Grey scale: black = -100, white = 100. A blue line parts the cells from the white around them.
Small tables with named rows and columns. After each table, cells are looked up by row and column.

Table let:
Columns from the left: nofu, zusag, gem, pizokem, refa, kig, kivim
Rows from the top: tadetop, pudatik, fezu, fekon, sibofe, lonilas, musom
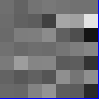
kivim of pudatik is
78
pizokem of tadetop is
-6
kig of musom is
-28
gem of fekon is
-14
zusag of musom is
-19
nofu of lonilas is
-22
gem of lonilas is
-24
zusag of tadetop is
-22
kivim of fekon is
5
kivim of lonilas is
12

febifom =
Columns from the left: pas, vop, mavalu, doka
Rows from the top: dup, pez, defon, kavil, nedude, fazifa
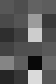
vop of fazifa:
-58
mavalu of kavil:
-37
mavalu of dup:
-23
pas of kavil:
-48
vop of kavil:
-38
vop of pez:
-33
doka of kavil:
-30
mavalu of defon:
61
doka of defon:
-42
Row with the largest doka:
nedude

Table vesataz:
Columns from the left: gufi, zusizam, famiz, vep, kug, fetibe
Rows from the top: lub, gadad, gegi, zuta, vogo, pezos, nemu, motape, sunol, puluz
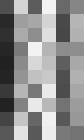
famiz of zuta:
90
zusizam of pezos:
16
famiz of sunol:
-20
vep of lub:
90
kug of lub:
-18
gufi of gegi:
-62
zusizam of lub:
66
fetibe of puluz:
-10
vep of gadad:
66
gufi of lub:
-38
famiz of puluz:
-30
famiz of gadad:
31
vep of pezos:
57
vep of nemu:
83
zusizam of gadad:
24
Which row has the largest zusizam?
puluz

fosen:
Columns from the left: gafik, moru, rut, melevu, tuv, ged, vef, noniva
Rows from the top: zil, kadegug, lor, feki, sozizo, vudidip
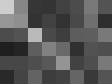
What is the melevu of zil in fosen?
-59
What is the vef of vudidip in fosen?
-55
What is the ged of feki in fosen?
-62
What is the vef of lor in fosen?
-26
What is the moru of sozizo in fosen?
-44
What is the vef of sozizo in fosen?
-39
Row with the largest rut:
lor

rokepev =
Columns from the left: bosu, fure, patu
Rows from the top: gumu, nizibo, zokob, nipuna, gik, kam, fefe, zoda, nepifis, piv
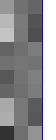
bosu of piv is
-61
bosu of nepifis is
36
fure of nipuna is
-12
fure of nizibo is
-4
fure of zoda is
-6
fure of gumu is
-11
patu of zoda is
-29
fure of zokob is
-5
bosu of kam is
-32

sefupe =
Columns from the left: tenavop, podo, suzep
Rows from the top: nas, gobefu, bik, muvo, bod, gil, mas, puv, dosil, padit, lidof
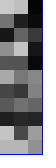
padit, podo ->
-43
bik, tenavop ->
-83
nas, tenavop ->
58
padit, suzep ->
23
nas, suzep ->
-97
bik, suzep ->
-55
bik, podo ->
-22
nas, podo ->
50
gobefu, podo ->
-76
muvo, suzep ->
-83
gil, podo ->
-6
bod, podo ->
-35
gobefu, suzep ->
-92
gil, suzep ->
6
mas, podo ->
-56
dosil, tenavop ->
-76
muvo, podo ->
54
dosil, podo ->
-69
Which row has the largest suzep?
padit

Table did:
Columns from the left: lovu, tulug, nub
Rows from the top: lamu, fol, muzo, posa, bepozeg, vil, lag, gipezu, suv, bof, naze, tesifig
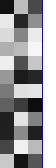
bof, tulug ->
9
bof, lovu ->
-75
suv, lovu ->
-76
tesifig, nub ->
-33
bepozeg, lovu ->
87
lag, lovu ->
-6
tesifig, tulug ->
-85
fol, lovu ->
83
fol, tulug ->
-71
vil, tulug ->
-79
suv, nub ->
2
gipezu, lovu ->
-24
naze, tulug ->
88
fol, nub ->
12
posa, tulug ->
46

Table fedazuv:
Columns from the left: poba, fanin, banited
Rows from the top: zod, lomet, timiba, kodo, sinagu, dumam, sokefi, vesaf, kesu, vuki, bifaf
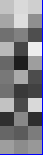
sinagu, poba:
-19
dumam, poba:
-6
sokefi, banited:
-49
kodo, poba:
45
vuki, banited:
-3
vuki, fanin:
-29
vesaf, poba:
52
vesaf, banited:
70
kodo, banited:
86
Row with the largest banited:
kodo

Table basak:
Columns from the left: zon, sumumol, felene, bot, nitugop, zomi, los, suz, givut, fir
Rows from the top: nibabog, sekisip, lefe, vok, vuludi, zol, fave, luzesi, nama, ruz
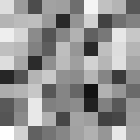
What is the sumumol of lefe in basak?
68
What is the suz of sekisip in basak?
-48
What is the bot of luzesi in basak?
0
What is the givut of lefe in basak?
81
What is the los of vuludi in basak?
65
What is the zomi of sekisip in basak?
16
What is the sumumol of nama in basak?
9
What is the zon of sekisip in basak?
41
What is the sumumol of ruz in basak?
64
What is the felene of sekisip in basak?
49
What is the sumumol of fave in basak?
41
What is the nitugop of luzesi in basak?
4
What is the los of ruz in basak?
39
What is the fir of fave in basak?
-17

